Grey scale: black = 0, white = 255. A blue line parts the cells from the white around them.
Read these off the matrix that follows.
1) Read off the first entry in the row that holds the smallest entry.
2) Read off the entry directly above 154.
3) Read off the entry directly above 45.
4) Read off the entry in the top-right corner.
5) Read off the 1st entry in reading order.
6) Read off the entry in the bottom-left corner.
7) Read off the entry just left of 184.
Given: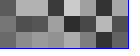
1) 118
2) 85
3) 203
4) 166
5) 91
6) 106
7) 72

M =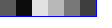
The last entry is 62
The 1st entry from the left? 90
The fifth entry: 120

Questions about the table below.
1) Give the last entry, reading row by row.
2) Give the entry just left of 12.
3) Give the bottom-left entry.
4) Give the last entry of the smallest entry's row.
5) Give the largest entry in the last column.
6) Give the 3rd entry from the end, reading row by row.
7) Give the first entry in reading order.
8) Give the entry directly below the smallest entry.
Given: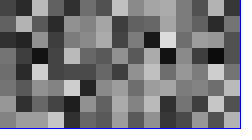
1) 179
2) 62
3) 131
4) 81
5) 186
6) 151
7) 68
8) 206

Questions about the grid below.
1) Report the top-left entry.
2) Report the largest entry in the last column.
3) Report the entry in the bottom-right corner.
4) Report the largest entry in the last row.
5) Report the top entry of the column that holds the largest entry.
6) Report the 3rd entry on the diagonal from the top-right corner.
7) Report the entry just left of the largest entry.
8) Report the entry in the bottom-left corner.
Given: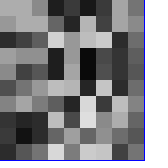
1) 173
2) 138
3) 116
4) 216
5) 24
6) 203
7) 73
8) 44

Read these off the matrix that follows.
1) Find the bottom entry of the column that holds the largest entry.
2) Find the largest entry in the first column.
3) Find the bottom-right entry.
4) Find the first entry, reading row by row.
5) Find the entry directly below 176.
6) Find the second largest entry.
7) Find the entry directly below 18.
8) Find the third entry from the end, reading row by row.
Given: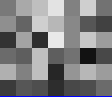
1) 45
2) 176
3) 107
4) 121
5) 59
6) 227
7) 183
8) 72

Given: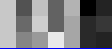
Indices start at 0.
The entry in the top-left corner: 200
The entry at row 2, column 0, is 200
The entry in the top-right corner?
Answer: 35
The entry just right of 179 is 0
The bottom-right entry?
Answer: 35
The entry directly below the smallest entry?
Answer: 41

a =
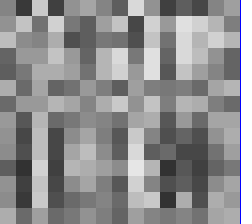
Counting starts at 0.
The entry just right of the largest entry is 181
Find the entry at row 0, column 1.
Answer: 57
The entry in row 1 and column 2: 114
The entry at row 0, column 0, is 132
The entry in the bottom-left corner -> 173
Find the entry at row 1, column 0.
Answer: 146
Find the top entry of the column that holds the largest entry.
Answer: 217
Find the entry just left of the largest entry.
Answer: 140
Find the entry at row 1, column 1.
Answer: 195
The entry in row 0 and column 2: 201
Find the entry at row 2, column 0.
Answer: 189
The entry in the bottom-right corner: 173
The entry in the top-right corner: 159
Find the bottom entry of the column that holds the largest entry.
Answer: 159
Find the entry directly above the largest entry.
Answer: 217
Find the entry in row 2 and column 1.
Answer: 140

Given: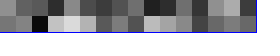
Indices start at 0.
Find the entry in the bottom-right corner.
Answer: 104
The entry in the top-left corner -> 144
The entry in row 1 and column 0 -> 118
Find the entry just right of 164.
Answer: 137
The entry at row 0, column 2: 89
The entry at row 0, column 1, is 97
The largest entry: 218
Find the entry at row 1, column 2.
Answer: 11
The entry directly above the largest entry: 137
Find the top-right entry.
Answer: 60

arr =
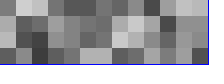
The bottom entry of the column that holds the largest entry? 138
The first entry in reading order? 124
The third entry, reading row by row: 193
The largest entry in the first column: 185
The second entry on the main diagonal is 94
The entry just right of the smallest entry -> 94
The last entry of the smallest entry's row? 81
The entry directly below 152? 158
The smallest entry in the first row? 74
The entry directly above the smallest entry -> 67
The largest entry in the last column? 185
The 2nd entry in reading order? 207
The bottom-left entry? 94
